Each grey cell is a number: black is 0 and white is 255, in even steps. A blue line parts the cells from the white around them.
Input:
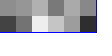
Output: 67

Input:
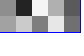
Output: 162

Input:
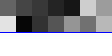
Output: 227

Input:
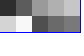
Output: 212

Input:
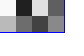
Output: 186

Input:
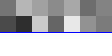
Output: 74

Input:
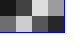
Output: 110

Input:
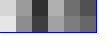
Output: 230
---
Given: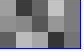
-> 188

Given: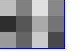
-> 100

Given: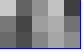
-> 77

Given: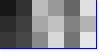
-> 71

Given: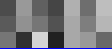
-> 48

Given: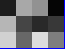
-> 103

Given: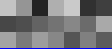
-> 122
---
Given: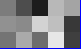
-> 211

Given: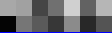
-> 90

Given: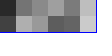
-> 153

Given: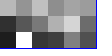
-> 121

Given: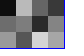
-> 42

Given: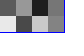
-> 201

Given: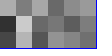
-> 105

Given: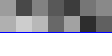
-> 184

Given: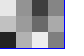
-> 106
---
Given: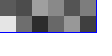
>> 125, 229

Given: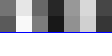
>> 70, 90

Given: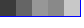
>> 200, 59

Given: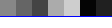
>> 32, 135

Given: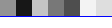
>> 222, 147

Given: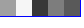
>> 89, 160

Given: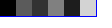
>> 211, 1

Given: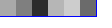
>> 107, 169
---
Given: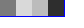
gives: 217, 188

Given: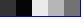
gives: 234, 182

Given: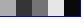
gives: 230, 172

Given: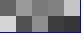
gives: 213, 197

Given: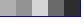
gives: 213, 175

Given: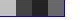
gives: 192, 104

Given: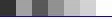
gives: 253, 210

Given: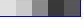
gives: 224, 202
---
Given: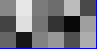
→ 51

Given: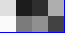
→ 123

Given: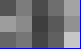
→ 62

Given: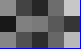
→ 122

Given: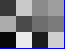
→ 74

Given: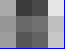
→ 105
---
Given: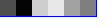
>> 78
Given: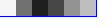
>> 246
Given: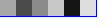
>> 167
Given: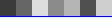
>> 59
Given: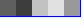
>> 95
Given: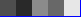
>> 78
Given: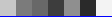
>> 199
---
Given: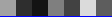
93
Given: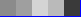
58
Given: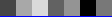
120
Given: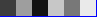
234
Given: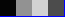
76
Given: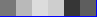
94
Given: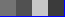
59
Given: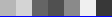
56
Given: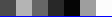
252
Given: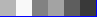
57
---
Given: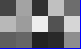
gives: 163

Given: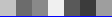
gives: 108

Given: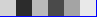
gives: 44

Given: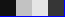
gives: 194

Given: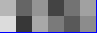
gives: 101

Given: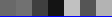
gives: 113

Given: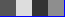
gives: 221

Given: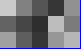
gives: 130
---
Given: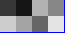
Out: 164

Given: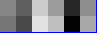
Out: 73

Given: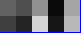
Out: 36

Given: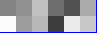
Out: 157

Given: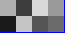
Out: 197

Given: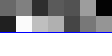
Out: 251

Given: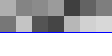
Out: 196
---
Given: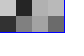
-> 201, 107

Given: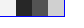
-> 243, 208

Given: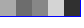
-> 170, 48

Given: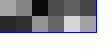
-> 167, 161

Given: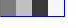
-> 123, 247

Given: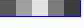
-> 88, 60

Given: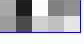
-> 169, 229

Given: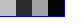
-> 192, 4
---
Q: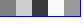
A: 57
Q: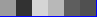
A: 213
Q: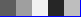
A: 242
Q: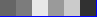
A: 232
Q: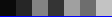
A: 131
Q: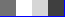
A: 214
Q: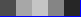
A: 197
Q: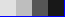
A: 86
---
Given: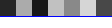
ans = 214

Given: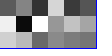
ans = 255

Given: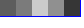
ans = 203

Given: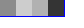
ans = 205

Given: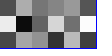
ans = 252

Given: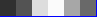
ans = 251
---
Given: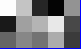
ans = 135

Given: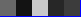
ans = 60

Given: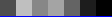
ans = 100

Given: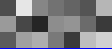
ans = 121

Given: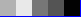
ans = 119

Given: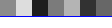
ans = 123

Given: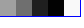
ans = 111

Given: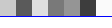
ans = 149
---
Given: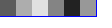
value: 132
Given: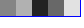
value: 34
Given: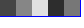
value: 224
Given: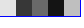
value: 105
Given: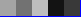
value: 190
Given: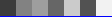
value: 203
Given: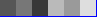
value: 186
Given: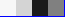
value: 212
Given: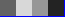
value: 216
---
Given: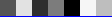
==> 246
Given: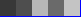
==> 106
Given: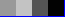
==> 84
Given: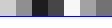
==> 162
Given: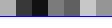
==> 199
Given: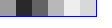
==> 238
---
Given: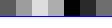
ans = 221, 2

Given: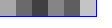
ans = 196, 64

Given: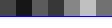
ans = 192, 22

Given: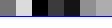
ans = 219, 0

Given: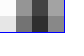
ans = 252, 47

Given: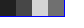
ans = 212, 33

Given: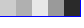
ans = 232, 42

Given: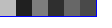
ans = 190, 32

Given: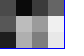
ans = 240, 10

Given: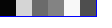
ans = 248, 5
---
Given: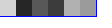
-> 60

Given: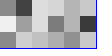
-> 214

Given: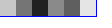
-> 138

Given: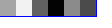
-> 3

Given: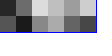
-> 191

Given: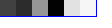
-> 2
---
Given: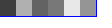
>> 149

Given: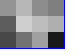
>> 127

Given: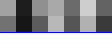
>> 99

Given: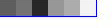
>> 243

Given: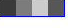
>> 87

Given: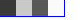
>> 250

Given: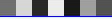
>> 82
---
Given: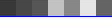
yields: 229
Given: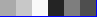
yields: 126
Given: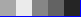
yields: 99
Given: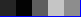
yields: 197
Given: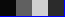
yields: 208
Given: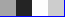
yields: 253
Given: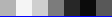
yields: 11
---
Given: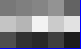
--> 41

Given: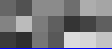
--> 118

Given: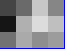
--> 142

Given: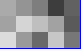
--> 105

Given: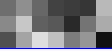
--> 222

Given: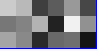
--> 42

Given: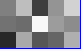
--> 86

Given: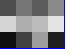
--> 158
